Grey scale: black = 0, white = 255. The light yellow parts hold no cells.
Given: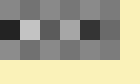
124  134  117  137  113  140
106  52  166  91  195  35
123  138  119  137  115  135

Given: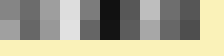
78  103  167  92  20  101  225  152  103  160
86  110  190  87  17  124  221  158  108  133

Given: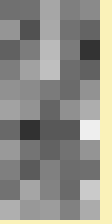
171  129  156  152  175
202  106  131  165  114
111  109  128  91  127
148  114  98  116  153
238  88  88  49  105
173  144  101  147  162
146  107  123  139  145
97  109  191  161  125
51  123  186  124  97
100  114  169  81  149
138  127  166  113  112

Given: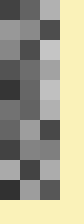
87  157  49
172  67  170
127  131  66
72  157  101
177  99  114
192  102  53
162  109  83
197  77  135
77  138  152
177  99  66

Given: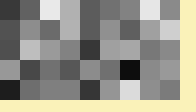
123  142  219  149  54  127  127  110  29
153  138  13  112  140  87  113  72  152
137  120  167  160  55  130  154  190  79
207  160  95  144  91  178  107  141  82
138  230  130  113  92  177  233  97  57

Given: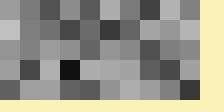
56  128  157  173  147  90  98  160  159  97
160  73  93  163  168  172  17  176  71  158
136  127  81  136  149  101  143  155  129  148
180  151  164  100  58  108  71  113  126  192
129  178  66  122  172  89  140  83  123  156

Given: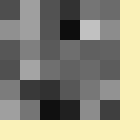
63  140  32  16  117  159
146  119  87  49  57  124
92  106  98  111  164  80
98  96  110  90  127  87
140  193  13  84  159  144
107  117  50  82  159  78

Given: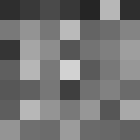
97  104  106  155  108  111  148
169  86  150  121  148  183  94
107  129  113  63  119  96  87
151  120  90  210  121  182  95
158  127  115  85  141  165  53
132  109  100  186  119  147  121
46  183  37  56  74  57  46
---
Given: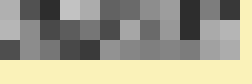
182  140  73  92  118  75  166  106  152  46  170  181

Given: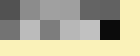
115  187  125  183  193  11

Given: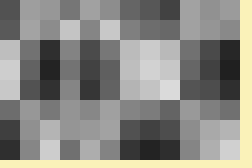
89  163  140  196  133  200  127  109  104  161  149  137
206  98  35  115  66  95  190  210  199  102  65  32
109  151  120  148  135  160  132  124  100  153  127  112
47  134  205  112  173  131  53  35  46  133  175  208

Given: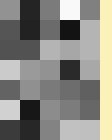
85  34  107  19  180
203  154  146  42  168
209  23  140  124  103

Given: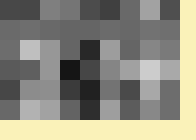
106  110  105  101  101  107  104  114  111
90  95  150  21  70  133  161  204  169
104  178  162  99  46  158  92  136  110

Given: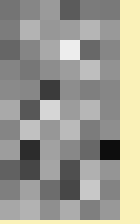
124  179  151  157  181  153
132  119  141  157  190  146
169  87  214  156  182  136
157  44  161  136  104  13
127  161  109  71  200  131
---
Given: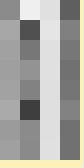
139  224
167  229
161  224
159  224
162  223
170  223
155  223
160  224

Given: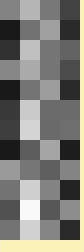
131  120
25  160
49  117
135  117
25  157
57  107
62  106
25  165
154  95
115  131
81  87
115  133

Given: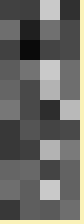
65  201
110  112
65  68
92  201
101  179
119  45
56  68
56  179
101  68
110  201
56  90

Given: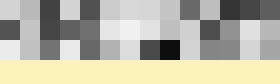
211  66  81  215  197  190  70
83  70  112  240  191  77  224
235  115  104  220  14  133  213

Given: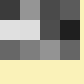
59  74
224  77
103  147

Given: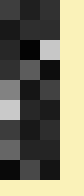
62  49
24  45
39  199
48  13
130  65
201  27
60  45
102  36
9  20

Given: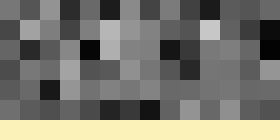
119  147  105  138  123  27  85
71  126  127  148  95  199  60
101  89  6  130  21  121  103
76  107  83  144  86  117  92
90  24  114  119  105  115  104
111  79  74  57  98  104  93
